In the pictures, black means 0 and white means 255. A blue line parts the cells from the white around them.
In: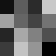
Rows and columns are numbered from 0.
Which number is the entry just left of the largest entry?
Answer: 43
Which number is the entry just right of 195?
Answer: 149
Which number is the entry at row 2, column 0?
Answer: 37
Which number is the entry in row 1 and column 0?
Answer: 162
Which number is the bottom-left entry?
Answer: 59

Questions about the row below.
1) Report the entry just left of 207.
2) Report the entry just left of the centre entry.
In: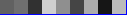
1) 49
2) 207

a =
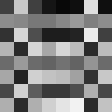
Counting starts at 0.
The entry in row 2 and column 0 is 50
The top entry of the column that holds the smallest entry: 8
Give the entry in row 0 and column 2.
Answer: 64
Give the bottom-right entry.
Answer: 194
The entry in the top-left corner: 64
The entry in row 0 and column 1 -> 200
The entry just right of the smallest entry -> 15
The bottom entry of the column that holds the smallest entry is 228
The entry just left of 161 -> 188
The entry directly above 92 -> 208
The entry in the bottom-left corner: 175
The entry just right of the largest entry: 43
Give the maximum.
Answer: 242
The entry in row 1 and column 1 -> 135
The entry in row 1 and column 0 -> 141
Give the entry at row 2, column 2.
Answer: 78

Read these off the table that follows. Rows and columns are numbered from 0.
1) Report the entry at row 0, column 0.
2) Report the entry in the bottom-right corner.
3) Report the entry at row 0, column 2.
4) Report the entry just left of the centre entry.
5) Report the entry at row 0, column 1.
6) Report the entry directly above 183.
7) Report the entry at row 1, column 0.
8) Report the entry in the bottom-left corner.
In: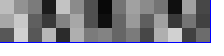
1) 189
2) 108
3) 123
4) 79
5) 146
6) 57
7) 167
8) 87

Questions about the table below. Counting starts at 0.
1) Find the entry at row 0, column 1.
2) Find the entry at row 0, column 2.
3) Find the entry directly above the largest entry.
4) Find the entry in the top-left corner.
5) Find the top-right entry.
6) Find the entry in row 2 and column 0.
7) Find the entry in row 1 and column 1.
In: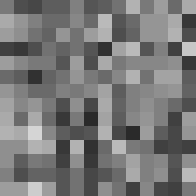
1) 78
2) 71
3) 170
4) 121
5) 170
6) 157
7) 149

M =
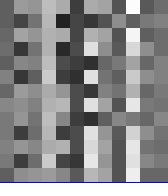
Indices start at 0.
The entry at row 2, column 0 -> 103
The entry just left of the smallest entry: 183
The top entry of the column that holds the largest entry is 252
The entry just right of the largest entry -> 89
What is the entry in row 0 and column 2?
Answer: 149
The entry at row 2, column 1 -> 163
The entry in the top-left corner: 95
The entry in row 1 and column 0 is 95
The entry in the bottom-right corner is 103
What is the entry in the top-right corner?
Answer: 109
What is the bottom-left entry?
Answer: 95
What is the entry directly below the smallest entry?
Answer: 171
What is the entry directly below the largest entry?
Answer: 95
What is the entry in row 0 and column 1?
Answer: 155
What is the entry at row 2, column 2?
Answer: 149
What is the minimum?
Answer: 33
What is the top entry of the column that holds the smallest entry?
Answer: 171
